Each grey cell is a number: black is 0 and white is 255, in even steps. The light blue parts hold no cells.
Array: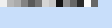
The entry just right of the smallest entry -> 143
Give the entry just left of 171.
183
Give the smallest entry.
19

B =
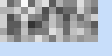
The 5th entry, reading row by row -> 107
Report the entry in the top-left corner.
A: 222
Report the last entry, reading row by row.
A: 163
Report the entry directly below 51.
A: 107
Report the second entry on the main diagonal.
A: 176
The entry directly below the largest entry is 148
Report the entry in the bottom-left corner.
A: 206
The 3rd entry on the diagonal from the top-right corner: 107
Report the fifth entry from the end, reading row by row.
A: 148
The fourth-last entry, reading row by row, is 176
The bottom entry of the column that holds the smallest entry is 163
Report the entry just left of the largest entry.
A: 148
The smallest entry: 51
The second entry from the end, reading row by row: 163
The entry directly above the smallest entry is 136
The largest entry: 250
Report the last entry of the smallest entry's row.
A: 91
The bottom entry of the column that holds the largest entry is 176
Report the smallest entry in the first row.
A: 91
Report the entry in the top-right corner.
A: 136
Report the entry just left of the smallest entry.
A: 176

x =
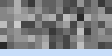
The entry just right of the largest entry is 70
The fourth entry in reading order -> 97
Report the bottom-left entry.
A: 41
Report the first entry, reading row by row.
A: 97
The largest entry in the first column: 190
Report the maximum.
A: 202
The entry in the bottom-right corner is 84
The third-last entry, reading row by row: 122
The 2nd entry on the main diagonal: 148
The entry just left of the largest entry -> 122
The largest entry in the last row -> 190
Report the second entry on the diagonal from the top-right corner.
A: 148
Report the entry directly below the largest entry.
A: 148
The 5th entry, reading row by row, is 57
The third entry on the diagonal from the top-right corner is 134
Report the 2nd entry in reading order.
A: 110
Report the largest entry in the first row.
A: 175
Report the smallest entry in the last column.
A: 70
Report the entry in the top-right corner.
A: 97
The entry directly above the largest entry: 160
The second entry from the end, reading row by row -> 70
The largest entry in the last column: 160

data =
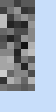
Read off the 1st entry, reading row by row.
103
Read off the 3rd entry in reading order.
63
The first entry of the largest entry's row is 205
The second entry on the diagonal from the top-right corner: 51
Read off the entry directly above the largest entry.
165
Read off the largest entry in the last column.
189
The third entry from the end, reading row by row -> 103
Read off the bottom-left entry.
118
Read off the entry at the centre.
89
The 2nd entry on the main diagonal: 118
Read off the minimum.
19
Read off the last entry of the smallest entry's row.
177
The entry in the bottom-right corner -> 103
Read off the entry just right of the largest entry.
103
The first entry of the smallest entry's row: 89
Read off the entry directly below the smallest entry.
165
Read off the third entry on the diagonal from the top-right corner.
118
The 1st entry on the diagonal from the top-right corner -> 89
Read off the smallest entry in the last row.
89

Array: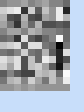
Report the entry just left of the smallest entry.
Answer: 105
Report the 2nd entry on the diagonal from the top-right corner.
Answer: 236
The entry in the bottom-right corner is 148
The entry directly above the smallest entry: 250
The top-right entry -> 105
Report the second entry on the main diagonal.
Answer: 223
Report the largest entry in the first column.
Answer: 223
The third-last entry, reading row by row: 148
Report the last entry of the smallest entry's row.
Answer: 118
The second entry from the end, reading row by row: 148
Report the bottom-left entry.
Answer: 148
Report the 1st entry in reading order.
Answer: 132
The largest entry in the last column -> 250
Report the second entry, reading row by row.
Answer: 148
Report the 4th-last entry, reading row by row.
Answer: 148
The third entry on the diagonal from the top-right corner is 148
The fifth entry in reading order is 132
